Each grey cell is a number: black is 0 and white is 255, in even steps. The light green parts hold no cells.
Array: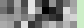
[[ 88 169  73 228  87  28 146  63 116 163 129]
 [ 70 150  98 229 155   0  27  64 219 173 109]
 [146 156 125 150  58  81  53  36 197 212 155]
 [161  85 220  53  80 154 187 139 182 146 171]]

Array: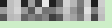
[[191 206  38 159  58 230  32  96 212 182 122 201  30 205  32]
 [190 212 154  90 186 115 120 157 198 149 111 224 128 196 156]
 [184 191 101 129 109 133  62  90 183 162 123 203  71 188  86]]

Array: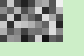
[[202  70  33  69 154 170  86 240  80]
 [101 179  78 125 216  43  90 186 141]
 [205  44 149 100  64 221 166  79  73]
 [ 48 205 193 176 137  99 218  38 201]
 [ 95 130  66 117 112 133 221 138 175]
 [150 143  28  69 209  19  98  78  64]]

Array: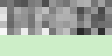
[[120  91  83 122 131  77 150 130 116 152 172 177 118 160 108 107]
 [119 170 150 134 167 189 129 162 178 139  77 120 148  73 148 217]
 [110 152 146 119 184 147 152 177 175 170 102 151  93  84 123 229]
 [104 140 148 118 166 111 154 162 153 167 128 160  99 111 115 186]
 [129 161 236 139 174 237 118 170 191 128  41  78 157  47 163 247]]

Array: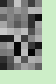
[[ 94 195 121  62 127  38]
 [129 150 134 182 179 144]
 [132 109 129  48  12  98]
 [127  90 119  47 161 166]
 [183 167 190  81 148 200]
 [ 29 187  63 137 175  26]
 [164   6 171  55  20 138]
 [128   8 187   4 123 120]
 [ 86 181  86 176 167  49]
 [ 77 120 161 143  96  31]]

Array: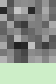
[[ 82 137 142 138 111 149  98 177]
 [107 198 169  41 111 169 114  40]
 [ 87 130 126 145 125 150 103 172]
 [164  79  59 128 126 100 170 103]
 [131 142  91 104 126 139 151  98]
 [ 87 180 131 109  99 155  86 126]
 [ 85  33  39 192  94  60  94 169]
 [138  92  70 139 132 117 138 120]
 [144  91  81 154 163 133 166 178]]

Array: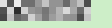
[[ 82 236 112 111 153 195 147 147 106 160 193  77 224]
 [212  46 209 150 141 118 146 180 217 168 108 211  81]
 [194 103 119 208 162 122 156 177 146 145  79 195  71]]

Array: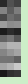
[[ 81  66  41]
 [ 93 125 132]
 [109  96  73]
 [140 144 157]
 [ 44  34  27]
 [116  85 100]
 [180 180 161]
 [150 164 133]
 [115  96 116]
 [178 200 165]
 [ 48  55  25]]
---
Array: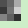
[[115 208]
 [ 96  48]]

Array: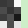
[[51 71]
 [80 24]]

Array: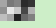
[[231 199]
 [167  34]]

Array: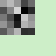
[[134 212]
 [ 76  15]]

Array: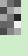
[[160 200]
 [116  37]]

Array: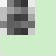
[[159 134]
 [ 94  60]]
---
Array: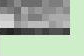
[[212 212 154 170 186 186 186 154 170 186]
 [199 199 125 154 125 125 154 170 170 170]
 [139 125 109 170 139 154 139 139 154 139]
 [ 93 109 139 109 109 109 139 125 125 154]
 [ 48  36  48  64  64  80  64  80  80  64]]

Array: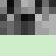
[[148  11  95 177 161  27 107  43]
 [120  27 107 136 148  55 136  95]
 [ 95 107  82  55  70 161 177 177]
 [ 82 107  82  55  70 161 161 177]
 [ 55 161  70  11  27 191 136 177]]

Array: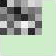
[[217 100 186 242 201  84]
 [143  71  27 143 116 131]
 [100 131  71  42 100 170]
 [ 71 158  84 186  42 158]
 [ 27 201 131 170 217 201]]

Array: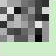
[[214  76 184 132 101  49  33]
 [199 160 160 116 101  64  49]
 [172  76  64 101 132  33 147]
 [132 184  88  88 160   5 147]
 [ 88 227  21  88 147  64 214]
 [ 49 172 184 160 116 227 147]]

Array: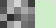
[[156  45  87 129 113]
 [ 87 182 129 170 142]
 [ 73 170 212 142  61]
 [ 61 156 196 113 100]]

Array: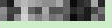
[[142  69  69 197  99  69 168  83  83  99  41  57  27  69 113]
 [128  57 142 211 156 128 156 113 128  83  11  41  27 128  83]
 [ 69  27 168 184 168 156 142 142 168  99  11  41  57 168  41]]
